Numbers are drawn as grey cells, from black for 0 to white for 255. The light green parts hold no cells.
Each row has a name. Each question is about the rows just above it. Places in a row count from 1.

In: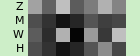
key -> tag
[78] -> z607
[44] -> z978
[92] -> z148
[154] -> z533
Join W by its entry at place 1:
z148
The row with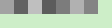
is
Z
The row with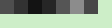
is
H
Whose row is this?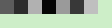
W

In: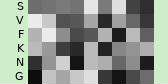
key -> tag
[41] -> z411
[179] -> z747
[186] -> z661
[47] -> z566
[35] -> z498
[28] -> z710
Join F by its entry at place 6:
z747
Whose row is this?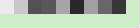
V
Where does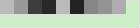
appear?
K
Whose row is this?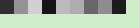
N

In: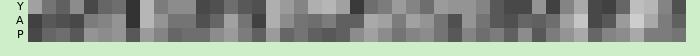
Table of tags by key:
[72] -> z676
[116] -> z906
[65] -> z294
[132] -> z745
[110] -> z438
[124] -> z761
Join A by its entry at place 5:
z761
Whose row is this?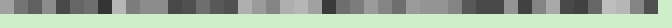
Y
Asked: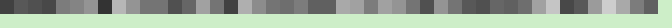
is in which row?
A

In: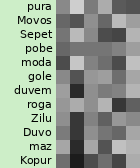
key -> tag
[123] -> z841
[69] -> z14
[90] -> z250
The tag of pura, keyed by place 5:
z250
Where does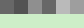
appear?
Movos
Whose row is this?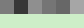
Duvo

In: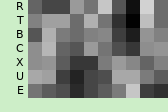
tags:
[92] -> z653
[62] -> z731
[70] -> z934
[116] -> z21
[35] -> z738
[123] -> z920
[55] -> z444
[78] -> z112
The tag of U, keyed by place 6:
z112
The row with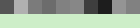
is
B
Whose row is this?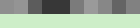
X
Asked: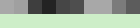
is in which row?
U

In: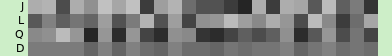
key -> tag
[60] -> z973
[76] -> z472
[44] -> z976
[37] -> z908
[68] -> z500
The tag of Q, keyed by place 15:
z500
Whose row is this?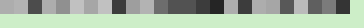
J
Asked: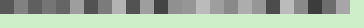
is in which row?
L
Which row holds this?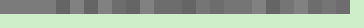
D

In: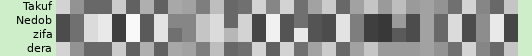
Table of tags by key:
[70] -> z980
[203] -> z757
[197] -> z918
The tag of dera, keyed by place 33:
z918
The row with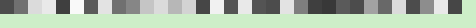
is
zifa
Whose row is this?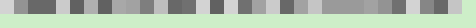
dera
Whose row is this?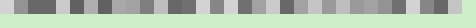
Takuf

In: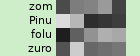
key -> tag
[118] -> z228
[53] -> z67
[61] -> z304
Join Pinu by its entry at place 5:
z304
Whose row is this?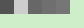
zuro
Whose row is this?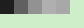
folu

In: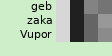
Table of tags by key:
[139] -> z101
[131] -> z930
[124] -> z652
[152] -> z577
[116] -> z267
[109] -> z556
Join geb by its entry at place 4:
z267
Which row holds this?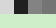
geb

